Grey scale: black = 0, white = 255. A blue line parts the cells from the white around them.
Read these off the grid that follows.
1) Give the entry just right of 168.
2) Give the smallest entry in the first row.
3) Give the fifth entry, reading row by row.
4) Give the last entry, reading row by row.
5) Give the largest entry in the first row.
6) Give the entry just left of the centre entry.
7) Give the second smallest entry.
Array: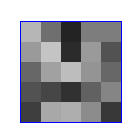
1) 174
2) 35
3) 125
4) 56
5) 182
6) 161
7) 43

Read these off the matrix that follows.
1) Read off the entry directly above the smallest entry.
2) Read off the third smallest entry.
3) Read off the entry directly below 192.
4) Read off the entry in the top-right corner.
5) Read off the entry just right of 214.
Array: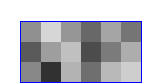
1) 158
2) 90
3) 179
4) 117
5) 150

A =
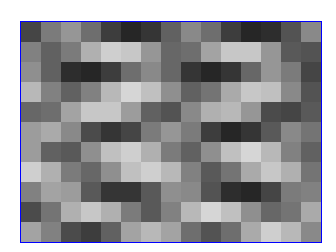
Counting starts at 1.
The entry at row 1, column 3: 150
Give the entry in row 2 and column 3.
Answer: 123
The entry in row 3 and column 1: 143
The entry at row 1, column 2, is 123
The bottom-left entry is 163
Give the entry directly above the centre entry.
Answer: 83
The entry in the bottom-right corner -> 137
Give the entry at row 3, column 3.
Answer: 45
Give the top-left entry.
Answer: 69
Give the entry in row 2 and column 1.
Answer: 129
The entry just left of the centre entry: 123
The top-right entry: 137

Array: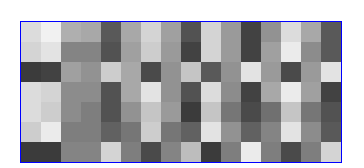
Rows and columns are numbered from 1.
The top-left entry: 220
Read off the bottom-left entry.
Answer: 59
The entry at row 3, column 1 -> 59
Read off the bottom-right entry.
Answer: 212
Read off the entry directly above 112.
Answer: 168
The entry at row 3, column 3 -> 160
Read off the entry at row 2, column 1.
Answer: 212
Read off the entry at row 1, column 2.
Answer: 241
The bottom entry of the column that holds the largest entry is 59
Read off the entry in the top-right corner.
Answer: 89
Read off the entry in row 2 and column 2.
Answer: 227
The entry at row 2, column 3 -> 132
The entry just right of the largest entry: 175

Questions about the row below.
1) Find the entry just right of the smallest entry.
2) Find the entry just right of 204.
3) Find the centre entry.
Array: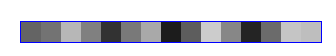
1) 93
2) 135
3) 28

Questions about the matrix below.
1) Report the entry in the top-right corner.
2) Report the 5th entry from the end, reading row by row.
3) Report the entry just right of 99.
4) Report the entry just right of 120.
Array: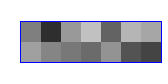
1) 166
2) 120
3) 181
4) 107

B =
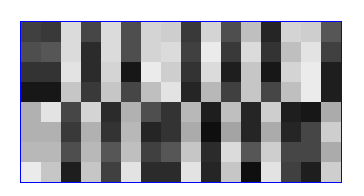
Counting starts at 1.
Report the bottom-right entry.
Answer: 206
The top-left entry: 64
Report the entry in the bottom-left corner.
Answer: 235
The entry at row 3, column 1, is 51
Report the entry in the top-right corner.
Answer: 86
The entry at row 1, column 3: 219
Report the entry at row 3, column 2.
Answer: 51
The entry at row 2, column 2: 86
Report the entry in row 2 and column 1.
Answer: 78
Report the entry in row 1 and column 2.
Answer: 57
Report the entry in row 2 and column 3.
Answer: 219

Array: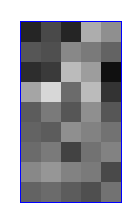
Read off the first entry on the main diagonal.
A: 37
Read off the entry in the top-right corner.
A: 143
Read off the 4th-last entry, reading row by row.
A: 107
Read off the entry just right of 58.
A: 187
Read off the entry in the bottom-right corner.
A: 114
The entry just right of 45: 58
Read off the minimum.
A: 16
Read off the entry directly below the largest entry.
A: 122
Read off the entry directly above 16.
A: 99
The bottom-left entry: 99
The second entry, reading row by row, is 73
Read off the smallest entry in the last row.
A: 79
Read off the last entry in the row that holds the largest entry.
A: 51
